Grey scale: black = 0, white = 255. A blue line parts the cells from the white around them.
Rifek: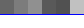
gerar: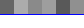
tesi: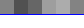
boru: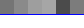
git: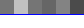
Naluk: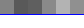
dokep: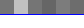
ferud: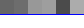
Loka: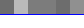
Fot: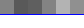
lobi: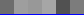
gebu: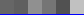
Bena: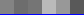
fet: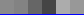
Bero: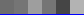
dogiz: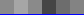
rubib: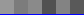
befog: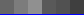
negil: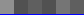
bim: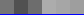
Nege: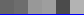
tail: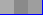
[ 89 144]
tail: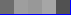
[124]
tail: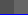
[158 172 131]

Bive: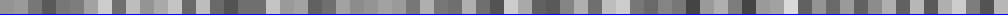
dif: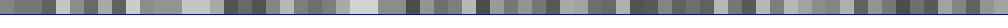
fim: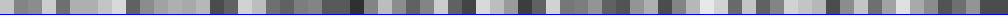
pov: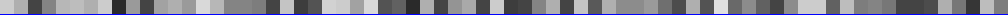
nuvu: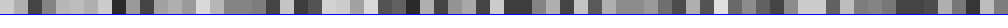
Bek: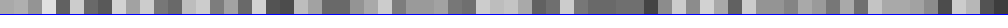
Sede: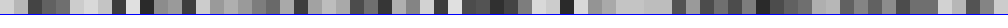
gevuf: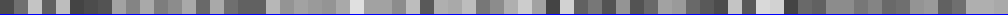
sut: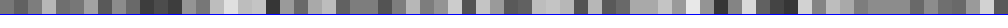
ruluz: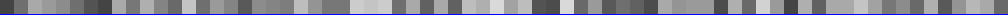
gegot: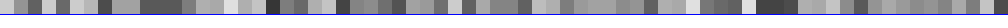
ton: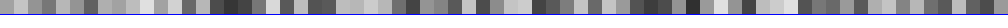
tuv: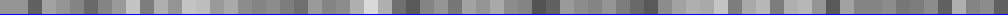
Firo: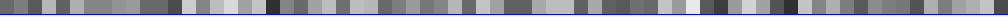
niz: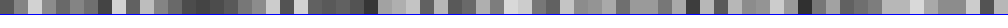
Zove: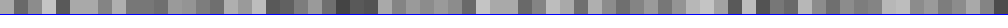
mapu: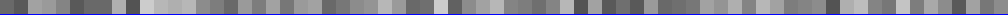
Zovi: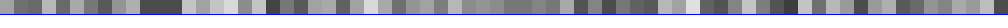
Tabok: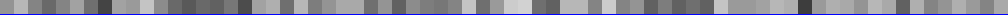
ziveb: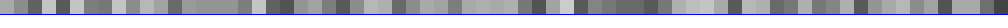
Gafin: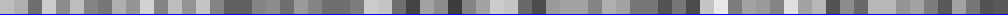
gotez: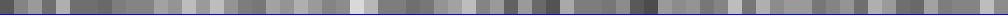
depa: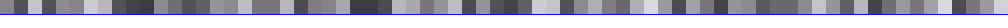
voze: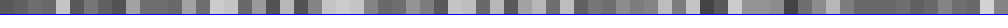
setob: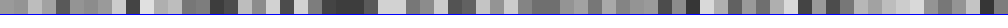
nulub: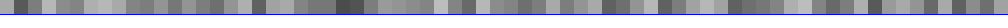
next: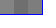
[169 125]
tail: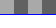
[189 175 217 162 189  83  76 217 105 154  89 111  97  76 169 148 154 154
  76 175 105 210 154  68 175  97 169 169 196 162 119 140 105 175  89 148
 183 169 105]
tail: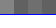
[183 119  89 183 125 183 162 140 132 175  97 148 119  76 111  89 162 132
  97 148 162]
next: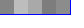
[140 140]
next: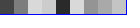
[196 189]

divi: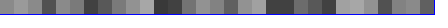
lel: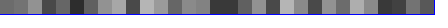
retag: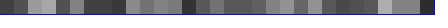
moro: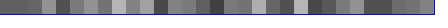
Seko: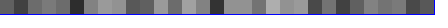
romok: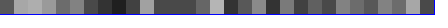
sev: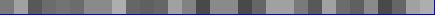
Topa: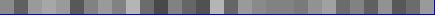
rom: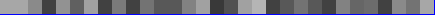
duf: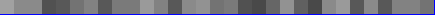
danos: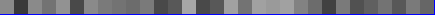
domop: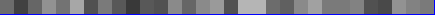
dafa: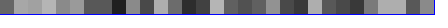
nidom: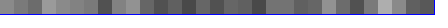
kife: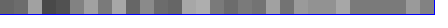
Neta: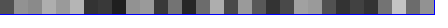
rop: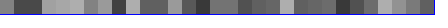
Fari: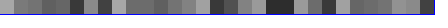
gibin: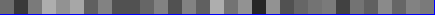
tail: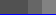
[ 81 130  96 174 115 146  38 146  81 102 115 122  65 115  96 138 102 130
 122]
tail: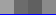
[ 73 102 161 174]
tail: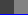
[102 108  65 138 115 167]
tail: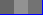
[167  81 122  88  57  88  81 138 102 138 154  81 181 181 108  96 138 161
 122 122 130  81  73 146 130 122]

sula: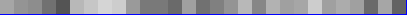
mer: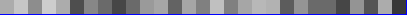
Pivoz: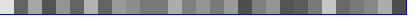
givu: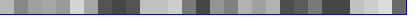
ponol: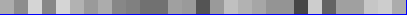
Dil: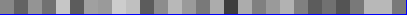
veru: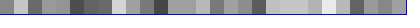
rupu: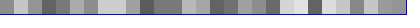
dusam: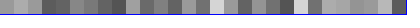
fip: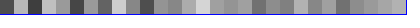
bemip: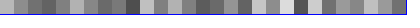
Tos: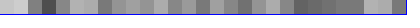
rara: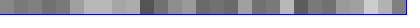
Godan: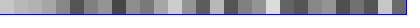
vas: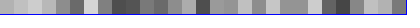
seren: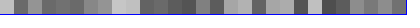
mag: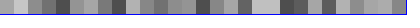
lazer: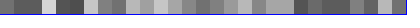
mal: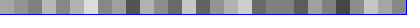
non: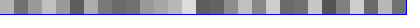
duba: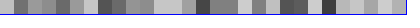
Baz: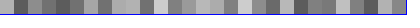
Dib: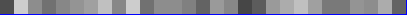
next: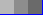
[213 128]
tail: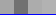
[113 205 128 154 184 172 128 205 141 106 184  92 128 121 192 128  92 178
 135]
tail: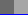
[99]
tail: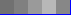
[166 166  84 106  92  92 128  99 184 113]
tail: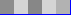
[154 172 135 128 113 113 160 154  84 154 192 178 166 148 148  70 205  99
 160 160 198 205 172]

